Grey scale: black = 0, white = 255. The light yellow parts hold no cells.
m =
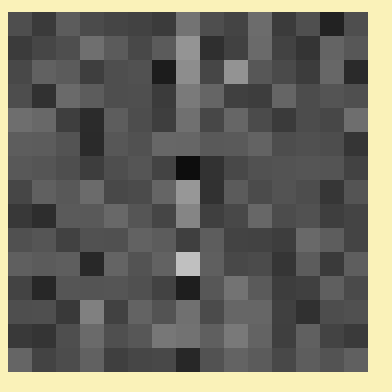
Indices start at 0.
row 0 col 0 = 78
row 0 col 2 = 92
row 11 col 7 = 30
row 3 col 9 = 64
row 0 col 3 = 75
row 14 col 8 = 82
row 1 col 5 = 72
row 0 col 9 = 68
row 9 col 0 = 80
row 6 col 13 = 84
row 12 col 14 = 80
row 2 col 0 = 72
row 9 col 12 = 105
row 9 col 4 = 80
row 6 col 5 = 85
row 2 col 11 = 74
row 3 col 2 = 106
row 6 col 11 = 83
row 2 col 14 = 42
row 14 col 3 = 97
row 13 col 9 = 121
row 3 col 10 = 61
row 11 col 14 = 74
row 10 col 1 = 91
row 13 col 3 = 106
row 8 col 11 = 76
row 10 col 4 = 100
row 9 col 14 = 68
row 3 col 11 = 101
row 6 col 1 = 85
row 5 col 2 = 83
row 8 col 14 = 68
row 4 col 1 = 104
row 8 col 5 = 85
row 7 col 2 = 88
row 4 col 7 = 112

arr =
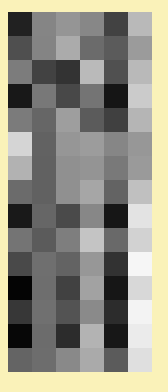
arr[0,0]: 33
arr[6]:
[178, 97, 144, 148, 121, 154]
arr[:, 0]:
[33, 79, 124, 24, 123, 213, 178, 107, 25, 116, 73, 4, 55, 7, 100]
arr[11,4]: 22
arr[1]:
[79, 132, 171, 107, 91, 155]
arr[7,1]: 97
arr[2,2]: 51
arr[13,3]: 179
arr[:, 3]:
[135, 107, 186, 116, 91, 156, 148, 166, 135, 196, 151, 162, 138, 179, 170]
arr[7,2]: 144
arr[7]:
[107, 97, 144, 166, 99, 192]
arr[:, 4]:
[66, 91, 80, 21, 64, 134, 121, 99, 22, 105, 50, 22, 44, 23, 91]
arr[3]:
[24, 120, 72, 116, 21, 203]
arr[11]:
[4, 110, 65, 162, 22, 216]
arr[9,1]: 91
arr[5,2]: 150
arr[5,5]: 151
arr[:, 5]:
[185, 155, 185, 203, 181, 151, 154, 192, 227, 210, 246, 216, 243, 235, 223]

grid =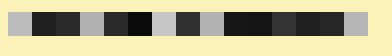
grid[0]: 188
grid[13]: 38
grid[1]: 32
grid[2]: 42

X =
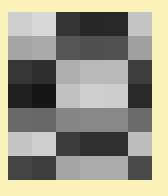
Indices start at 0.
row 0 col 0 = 206
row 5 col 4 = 48
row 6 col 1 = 61
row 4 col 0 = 105
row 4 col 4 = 136
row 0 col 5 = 197
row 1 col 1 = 170
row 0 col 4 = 40
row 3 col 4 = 205
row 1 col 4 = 80
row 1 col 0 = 165
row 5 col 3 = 47
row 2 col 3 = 185
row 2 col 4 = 185

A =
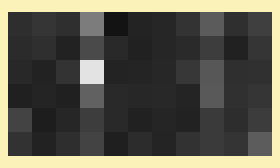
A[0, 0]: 46
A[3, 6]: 40
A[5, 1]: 34
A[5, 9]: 52
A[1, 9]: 33
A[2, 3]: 227
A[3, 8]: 89
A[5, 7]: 50
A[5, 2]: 46
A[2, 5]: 36
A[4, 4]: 41
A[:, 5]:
[35, 33, 36, 39, 33, 44]
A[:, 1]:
[53, 47, 34, 36, 29, 34]
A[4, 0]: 67
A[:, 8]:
[91, 61, 87, 89, 58, 58]
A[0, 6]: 38
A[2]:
[40, 34, 51, 227, 35, 36, 39, 55, 87, 47, 48]
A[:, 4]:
[19, 41, 35, 41, 41, 31]
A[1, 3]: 74
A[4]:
[67, 29, 38, 61, 41, 33, 37, 34, 58, 45, 60]
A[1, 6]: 38
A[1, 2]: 34
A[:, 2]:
[47, 34, 51, 32, 38, 46]

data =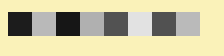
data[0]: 28
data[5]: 226
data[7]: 186
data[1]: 185
